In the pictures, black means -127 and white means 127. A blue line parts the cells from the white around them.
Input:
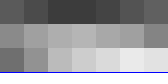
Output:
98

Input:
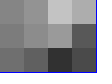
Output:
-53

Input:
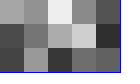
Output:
-31

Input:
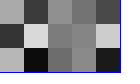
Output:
-101

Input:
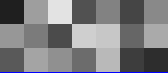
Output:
-82

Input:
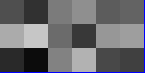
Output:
-63

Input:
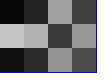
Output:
-50

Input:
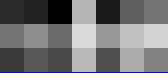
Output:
1

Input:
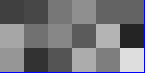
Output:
94
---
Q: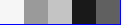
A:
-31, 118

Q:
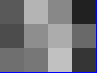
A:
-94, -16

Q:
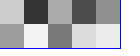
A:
15, 30

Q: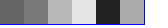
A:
43, -25

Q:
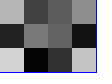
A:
13, 82

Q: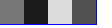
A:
-47, -9

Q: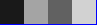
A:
82, -102

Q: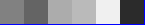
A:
-84, 1

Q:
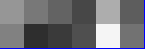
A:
-34, 1

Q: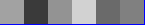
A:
0, 34
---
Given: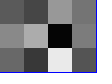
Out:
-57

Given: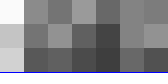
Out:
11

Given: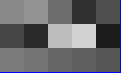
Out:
20

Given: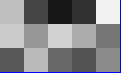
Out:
-58

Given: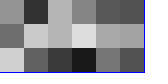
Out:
-77

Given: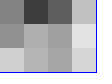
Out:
-66
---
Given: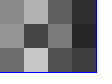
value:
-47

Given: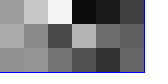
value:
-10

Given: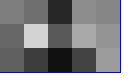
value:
-110

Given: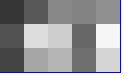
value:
53

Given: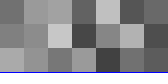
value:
-8

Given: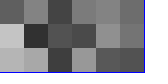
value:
-65
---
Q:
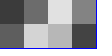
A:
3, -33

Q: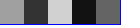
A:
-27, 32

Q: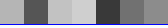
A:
12, 53

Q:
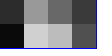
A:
-69, -117

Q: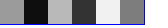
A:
-2, 27

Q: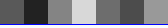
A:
25, -38

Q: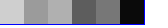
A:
-117, 79

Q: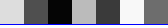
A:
-18, 93

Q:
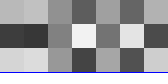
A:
50, 85
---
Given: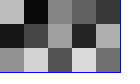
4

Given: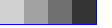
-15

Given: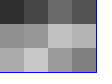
-22

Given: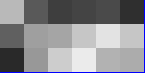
-65

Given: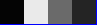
-21

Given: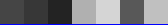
-92
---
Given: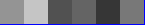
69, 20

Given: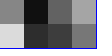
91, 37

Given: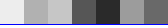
109, 70

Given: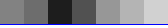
81, 52

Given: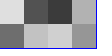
95, 80

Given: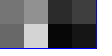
84, 17

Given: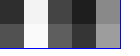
122, 115

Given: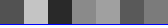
68, 32

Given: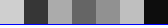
79, 63

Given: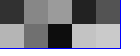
74, 67
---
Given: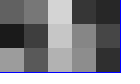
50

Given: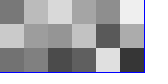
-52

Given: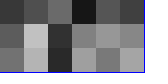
-86

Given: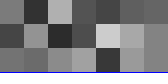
11

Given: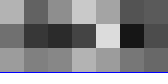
7

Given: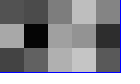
48

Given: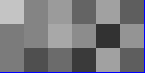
-20
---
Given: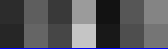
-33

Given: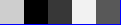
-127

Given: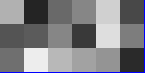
-91

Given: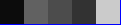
-30

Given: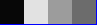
98

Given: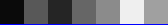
-39

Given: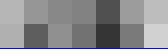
22

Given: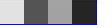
-43

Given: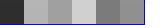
52
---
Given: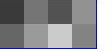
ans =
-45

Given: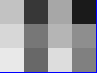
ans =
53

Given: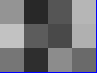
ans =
-54

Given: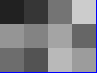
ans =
36

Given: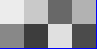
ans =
-23

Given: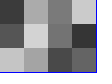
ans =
-12

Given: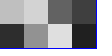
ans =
-29

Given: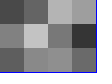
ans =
-7

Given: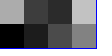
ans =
-84
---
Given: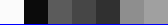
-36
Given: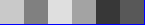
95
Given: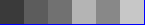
-14
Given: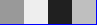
-95
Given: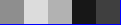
50
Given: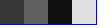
-112
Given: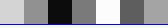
-115
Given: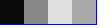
95
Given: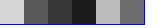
-73
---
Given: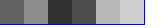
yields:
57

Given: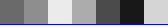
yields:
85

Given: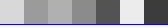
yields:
88

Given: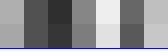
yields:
97

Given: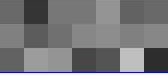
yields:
28

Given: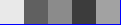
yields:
34

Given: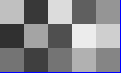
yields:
92
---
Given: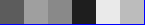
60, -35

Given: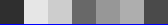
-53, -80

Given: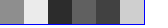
79, 14

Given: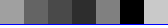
73, 32

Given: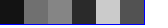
-45, -108

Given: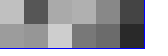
-59, 28

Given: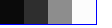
124, -117
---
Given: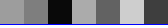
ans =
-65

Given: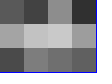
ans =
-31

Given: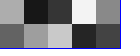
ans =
-60

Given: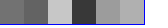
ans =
48

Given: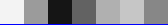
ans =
7

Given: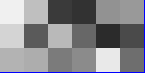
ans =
-17

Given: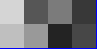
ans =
-56

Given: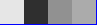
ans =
43

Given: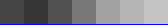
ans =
68
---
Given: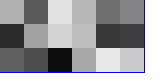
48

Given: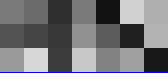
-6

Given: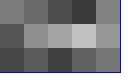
-4

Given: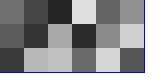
-16

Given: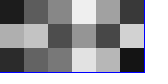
-99

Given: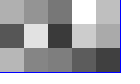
48

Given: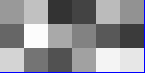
25

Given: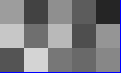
29
